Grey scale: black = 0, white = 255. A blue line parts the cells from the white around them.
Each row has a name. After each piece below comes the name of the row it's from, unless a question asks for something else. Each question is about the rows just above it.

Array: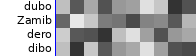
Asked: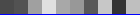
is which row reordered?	dibo
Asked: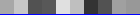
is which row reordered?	dubo
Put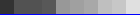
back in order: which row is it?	dubo
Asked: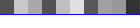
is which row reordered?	dubo

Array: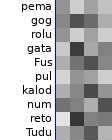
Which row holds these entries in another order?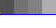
num
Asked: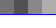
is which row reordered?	Fus
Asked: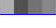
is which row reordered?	Fus
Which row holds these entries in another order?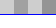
rolu
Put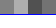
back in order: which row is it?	num

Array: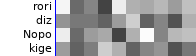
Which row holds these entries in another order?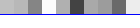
Nopo
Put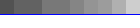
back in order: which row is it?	diz
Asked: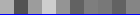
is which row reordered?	kige
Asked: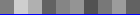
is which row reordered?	kige
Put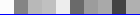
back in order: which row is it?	Nopo

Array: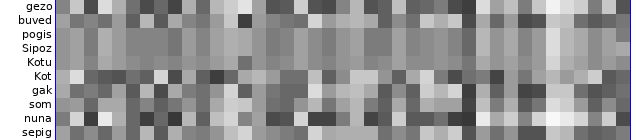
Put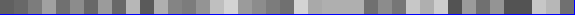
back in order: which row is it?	sepig
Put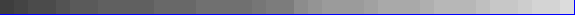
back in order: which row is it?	gak
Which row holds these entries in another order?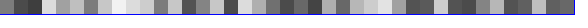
gezo

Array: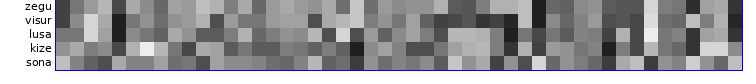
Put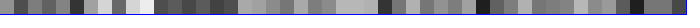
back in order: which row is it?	lusa
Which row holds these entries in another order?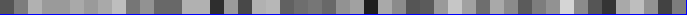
zegu
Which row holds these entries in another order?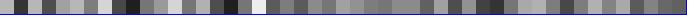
lusa

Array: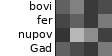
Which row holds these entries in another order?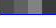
bovi
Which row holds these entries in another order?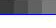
Gad
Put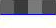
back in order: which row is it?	Gad

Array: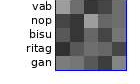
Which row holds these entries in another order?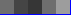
vab
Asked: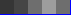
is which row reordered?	vab
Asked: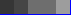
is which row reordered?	vab
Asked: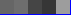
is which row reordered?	nop
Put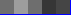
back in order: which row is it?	vab
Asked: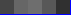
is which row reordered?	ritag
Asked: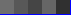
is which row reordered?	ritag

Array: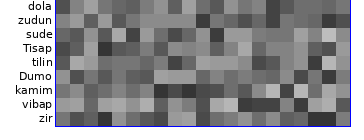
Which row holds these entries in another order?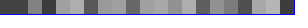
vibap
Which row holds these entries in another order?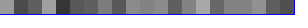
Tisap
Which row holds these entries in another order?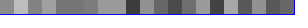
sude
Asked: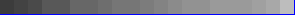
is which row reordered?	sude

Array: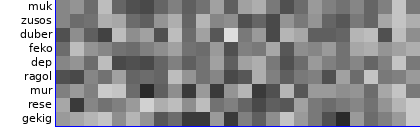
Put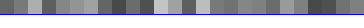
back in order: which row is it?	dep
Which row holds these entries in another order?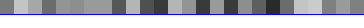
mur
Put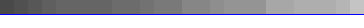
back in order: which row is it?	zusos

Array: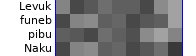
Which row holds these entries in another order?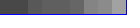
funeb
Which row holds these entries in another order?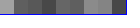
funeb
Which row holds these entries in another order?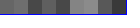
Naku
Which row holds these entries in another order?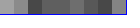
Levuk
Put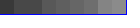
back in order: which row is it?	Naku
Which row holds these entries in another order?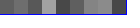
Levuk
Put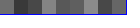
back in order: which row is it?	Naku

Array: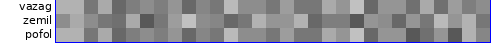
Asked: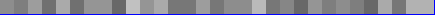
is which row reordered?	vazag
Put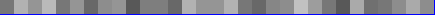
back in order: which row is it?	zemil
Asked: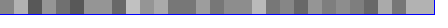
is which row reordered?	pofol
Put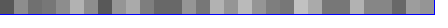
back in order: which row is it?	pofol

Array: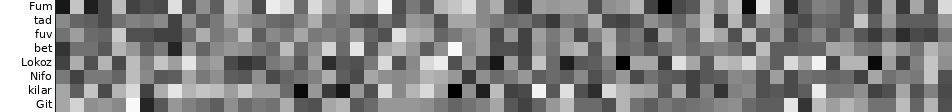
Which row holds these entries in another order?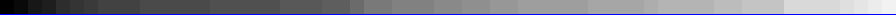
Fum
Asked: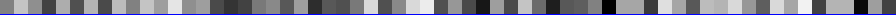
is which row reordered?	Lokoz
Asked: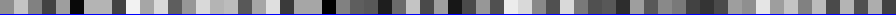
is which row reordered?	Lokoz
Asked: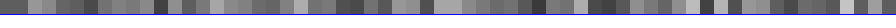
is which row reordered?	tad
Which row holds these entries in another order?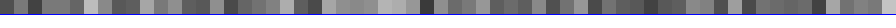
Nifo
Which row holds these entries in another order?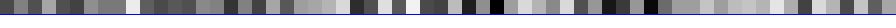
kilar
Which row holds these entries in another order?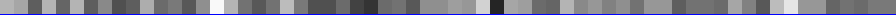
bet

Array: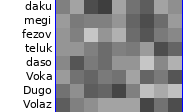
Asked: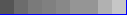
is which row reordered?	fezov
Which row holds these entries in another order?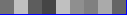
Dugo
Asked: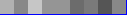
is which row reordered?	daso
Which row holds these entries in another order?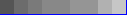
daso
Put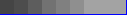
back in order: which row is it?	Volaz
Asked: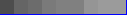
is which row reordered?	megi
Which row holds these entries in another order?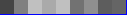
Dugo

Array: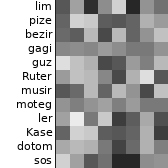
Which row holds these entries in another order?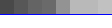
musir
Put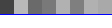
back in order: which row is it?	dotom
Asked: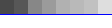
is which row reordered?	Ruter
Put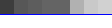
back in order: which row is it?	Kase
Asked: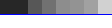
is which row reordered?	sos

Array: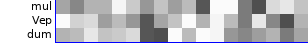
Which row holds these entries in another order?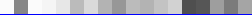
Vep
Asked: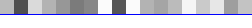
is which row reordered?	dum

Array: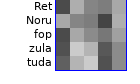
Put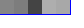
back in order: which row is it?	Noru
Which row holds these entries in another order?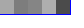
Ret
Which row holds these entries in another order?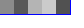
zula
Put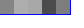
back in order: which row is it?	Ret
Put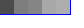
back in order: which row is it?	Ret
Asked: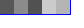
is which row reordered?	zula
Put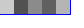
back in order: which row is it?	tuda

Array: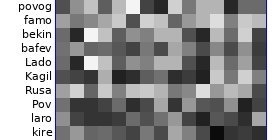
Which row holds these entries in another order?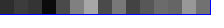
kire
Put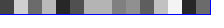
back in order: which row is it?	bekin
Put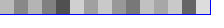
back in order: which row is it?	famo
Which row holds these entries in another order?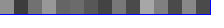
bafev
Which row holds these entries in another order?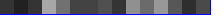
Pov
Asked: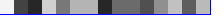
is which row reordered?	povog
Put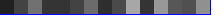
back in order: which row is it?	Pov

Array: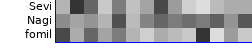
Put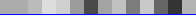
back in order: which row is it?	Sevi
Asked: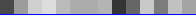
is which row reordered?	Sevi

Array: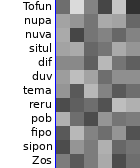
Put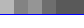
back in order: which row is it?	tema
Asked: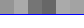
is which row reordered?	situl
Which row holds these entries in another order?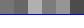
sipon
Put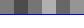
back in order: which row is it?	sipon
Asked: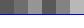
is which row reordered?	tema
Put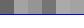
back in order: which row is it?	nupa

